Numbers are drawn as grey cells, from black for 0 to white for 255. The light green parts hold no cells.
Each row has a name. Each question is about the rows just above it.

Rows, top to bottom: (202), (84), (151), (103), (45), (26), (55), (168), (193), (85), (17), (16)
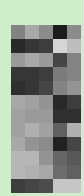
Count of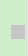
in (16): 2
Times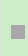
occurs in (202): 1
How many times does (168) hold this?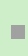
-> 2
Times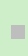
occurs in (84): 1

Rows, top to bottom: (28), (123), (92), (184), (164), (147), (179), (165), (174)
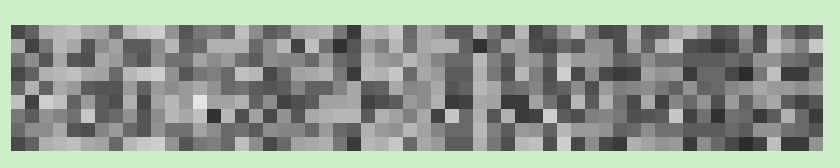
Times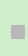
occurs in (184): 5
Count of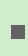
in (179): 0
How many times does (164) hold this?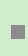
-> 5
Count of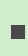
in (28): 4
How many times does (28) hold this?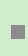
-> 1
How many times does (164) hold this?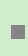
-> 6

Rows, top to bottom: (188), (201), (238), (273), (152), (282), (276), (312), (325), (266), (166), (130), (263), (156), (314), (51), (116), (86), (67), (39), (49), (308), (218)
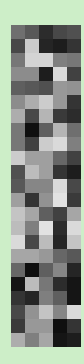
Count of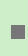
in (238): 2
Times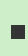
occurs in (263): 1

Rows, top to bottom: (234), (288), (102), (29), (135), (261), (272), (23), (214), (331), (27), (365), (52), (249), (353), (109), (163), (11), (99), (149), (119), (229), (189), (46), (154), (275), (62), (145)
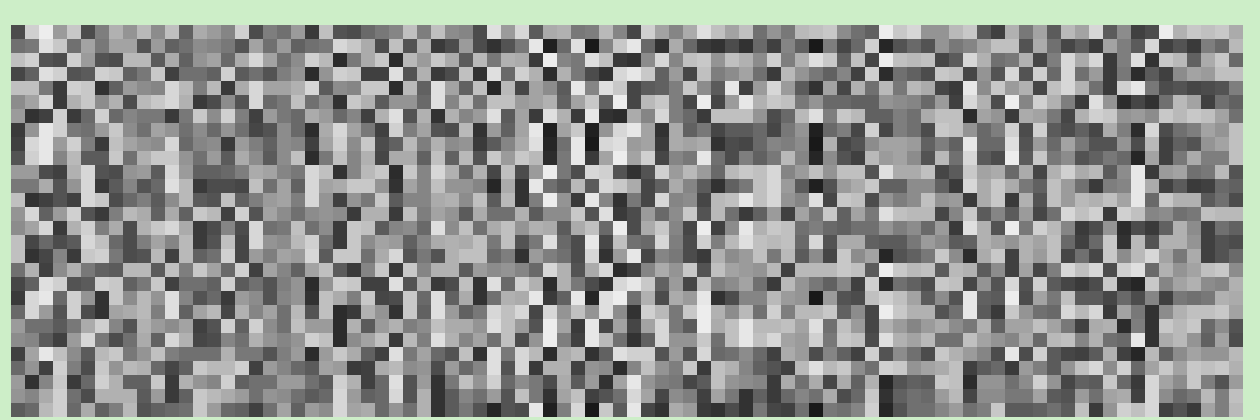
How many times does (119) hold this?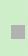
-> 6
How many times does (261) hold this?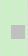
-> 5
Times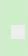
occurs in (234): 3
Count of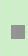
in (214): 4

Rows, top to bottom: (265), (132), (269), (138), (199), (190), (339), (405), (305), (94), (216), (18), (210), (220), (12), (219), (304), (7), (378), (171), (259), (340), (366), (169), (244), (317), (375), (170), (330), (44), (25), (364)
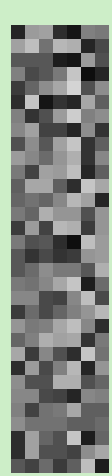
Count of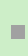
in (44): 1
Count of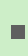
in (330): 2
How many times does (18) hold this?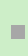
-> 3
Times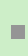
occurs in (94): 1
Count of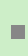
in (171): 3
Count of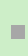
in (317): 0

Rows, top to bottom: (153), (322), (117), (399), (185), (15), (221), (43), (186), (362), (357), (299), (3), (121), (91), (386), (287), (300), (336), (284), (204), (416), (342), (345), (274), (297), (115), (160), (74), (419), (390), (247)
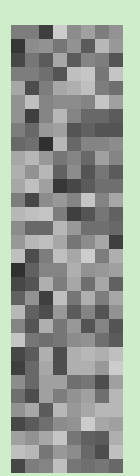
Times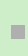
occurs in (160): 0
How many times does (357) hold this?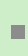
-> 1
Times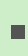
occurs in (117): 1
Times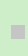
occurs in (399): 2

